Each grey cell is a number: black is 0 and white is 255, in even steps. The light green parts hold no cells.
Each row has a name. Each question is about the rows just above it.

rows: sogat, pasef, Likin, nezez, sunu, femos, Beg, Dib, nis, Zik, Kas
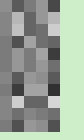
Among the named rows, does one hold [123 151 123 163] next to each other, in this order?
yes
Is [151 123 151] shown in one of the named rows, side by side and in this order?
yes
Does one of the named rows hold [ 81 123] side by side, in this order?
no
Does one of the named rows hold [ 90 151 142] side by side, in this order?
yes

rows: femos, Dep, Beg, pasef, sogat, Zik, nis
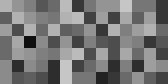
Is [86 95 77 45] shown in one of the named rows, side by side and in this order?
yes
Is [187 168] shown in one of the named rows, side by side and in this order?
no
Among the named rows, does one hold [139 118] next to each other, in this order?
yes
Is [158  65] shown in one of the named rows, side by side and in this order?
yes
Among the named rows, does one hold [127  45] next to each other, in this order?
yes
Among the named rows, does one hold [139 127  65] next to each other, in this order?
no

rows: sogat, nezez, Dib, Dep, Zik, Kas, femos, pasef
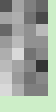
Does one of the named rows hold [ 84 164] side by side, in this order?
yes
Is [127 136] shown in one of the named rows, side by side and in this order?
no
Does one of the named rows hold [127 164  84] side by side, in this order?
no

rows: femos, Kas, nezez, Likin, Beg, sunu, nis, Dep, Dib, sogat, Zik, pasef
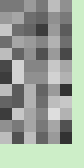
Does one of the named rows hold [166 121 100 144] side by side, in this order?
no
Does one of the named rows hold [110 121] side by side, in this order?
no
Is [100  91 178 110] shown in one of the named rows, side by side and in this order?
yes
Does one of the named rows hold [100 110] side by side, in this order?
no
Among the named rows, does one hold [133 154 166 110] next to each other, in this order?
no
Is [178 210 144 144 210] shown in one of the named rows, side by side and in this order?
no

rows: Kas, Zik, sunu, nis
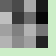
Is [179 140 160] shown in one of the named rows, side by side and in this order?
yes
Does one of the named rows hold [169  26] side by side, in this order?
yes
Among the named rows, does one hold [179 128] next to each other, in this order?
no
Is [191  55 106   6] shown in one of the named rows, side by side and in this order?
yes

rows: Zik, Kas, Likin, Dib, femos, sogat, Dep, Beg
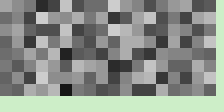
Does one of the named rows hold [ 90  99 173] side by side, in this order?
no
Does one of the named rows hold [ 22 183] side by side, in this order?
no

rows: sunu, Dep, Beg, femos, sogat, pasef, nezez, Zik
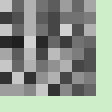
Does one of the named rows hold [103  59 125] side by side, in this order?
no
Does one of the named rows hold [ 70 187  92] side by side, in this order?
no
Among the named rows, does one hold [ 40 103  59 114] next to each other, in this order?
yes
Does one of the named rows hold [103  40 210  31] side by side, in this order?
no
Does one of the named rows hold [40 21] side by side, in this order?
no

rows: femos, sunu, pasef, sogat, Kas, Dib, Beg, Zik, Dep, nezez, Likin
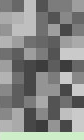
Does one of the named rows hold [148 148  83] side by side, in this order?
no
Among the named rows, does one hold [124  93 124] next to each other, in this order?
no
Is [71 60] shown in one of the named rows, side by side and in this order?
yes

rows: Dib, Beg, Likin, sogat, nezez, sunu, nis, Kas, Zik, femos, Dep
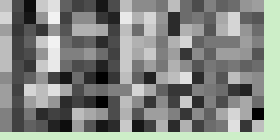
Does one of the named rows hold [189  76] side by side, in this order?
yes
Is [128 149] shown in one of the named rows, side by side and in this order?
yes
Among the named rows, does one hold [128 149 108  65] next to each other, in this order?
yes
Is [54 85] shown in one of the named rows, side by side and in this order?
yes
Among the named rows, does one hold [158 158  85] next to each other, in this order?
no

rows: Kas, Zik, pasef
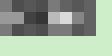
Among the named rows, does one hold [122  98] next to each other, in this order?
yes
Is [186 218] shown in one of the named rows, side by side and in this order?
yes

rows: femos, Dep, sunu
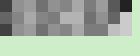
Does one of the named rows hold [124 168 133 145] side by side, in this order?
no
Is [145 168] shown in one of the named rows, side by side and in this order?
no
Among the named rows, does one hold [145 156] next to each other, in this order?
yes

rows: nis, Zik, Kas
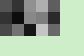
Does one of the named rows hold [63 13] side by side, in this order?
no
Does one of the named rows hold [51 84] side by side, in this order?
no

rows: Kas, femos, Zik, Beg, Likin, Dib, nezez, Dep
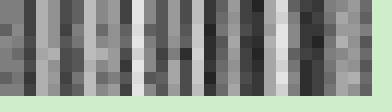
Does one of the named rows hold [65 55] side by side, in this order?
yes
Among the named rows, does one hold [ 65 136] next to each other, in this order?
no

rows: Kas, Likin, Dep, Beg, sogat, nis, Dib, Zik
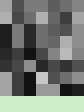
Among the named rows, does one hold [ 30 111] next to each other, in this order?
no
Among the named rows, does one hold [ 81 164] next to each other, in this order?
no
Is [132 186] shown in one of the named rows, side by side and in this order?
yes

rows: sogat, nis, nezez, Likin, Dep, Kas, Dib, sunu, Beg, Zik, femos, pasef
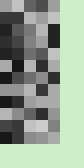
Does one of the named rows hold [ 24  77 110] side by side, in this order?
yes
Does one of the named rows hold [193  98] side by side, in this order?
yes
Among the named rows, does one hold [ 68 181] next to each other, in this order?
no
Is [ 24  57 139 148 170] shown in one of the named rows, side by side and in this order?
yes
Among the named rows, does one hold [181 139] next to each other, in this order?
yes
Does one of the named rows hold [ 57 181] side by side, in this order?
yes

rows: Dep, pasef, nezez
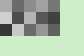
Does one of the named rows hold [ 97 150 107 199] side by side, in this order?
no
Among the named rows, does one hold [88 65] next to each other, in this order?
yes
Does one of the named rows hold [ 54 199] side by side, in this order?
yes
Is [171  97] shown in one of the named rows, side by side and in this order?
no
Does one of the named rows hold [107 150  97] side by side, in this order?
yes

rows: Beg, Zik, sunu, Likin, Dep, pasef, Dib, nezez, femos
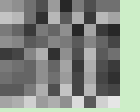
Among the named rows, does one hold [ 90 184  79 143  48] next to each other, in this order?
no
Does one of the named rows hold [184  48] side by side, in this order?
no

